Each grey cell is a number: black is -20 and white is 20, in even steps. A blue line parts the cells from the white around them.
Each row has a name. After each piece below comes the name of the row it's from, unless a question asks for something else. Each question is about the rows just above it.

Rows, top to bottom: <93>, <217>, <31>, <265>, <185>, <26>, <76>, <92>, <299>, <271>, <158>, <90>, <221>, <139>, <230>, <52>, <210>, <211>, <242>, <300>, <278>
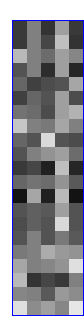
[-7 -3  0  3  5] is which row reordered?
<271>
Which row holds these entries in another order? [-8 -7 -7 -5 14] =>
<230>
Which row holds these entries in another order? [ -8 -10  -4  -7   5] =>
<26>
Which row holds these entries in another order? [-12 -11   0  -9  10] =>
<217>

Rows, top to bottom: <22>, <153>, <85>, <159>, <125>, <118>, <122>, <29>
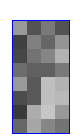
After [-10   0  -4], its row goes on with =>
[3]
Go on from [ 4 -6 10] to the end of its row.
[8]
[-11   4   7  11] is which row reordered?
<122>
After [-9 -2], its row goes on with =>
[1 8]
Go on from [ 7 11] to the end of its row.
[4]

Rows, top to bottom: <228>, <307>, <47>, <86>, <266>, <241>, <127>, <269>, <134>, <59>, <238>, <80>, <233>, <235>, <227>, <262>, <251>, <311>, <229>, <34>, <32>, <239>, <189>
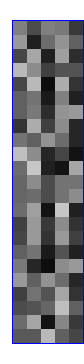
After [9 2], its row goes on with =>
[-10  -7  -7]
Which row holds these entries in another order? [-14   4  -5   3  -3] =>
<229>
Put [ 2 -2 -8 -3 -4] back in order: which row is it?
<233>
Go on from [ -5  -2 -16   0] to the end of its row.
[-15]
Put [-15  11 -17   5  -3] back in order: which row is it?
<235>
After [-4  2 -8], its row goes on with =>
[-2 -2]
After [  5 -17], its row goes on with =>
[ 11 -15]

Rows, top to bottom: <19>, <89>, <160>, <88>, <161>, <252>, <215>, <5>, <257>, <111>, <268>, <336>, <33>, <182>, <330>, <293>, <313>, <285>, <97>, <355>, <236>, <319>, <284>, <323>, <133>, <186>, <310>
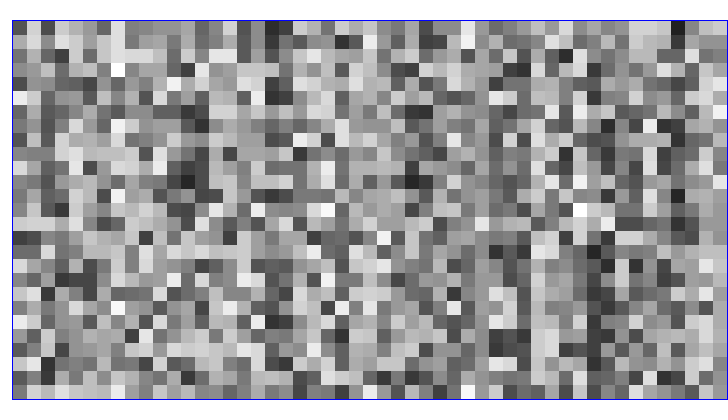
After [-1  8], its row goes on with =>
[ 12 -12  11  -4 -11  -1  -2  14 -10  -5  -3  12   1]
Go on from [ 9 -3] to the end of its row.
[ 15  -5  -4   0  -9  15 -12  -9  12  -3   3]
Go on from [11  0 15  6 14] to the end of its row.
[ 11  14  10  11  12   5   2   4  10  17  -3  -5  15   9  -5   2  11  -1
   6   3  -3   2 -12  -6 -11  16  14   0  -4 -14  -6   1  -1   0  10   4
   8  10  10]
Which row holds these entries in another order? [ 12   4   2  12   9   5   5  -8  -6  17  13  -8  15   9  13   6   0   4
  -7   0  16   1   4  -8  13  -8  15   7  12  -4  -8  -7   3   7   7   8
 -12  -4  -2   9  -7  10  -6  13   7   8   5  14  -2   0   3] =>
<257>
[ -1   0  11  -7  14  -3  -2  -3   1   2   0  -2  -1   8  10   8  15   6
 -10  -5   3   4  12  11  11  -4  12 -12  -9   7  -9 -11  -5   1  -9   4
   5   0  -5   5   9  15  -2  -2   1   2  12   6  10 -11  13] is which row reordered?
<111>

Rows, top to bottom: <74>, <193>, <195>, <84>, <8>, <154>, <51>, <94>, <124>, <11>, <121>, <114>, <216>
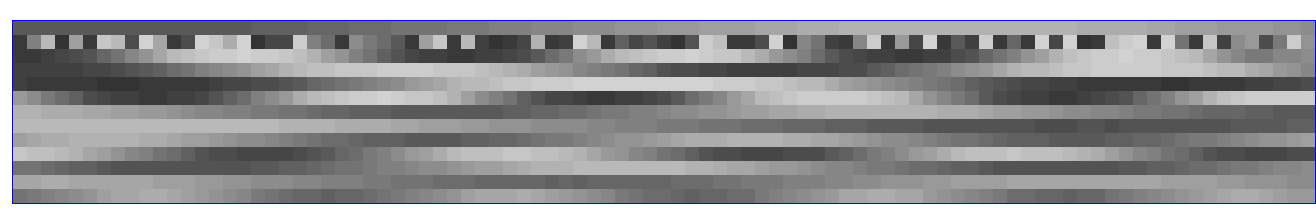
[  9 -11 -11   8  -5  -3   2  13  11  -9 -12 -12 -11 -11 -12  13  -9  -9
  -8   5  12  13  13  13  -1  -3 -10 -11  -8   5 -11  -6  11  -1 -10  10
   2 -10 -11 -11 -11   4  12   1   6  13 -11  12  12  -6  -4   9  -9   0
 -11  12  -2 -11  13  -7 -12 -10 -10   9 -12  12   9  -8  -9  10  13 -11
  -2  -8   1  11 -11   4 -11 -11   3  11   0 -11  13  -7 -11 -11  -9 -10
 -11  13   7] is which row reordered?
<8>
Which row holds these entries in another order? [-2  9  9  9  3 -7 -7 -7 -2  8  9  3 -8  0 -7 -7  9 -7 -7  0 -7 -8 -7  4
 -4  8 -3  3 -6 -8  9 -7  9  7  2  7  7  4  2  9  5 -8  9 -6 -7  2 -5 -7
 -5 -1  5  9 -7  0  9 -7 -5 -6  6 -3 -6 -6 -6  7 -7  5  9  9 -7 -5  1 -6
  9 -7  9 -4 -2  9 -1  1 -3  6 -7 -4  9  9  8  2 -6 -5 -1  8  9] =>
<94>
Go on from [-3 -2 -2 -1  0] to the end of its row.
[ 0  1  2  2  3  4  5  5  6  7  8  8  8  9  9  9  9  9  9  9  9  8  8  7
  6  6  5  4  4  3  2  1  1  0 -1 -1 -2 -3 -3 -4 -5 -5 -6 -7 -7 -7 -7 -7
 -7 -7 -7 -7 -6 -6 -5 -5 -4 -3 -3 -2 -1 -1  0  1  1  2]
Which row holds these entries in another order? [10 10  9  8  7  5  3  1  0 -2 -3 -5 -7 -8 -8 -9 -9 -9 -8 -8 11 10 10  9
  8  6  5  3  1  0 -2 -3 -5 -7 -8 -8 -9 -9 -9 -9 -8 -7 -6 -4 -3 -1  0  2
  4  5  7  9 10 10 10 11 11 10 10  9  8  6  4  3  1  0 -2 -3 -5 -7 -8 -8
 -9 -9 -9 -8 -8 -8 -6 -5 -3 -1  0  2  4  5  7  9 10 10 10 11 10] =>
<11>

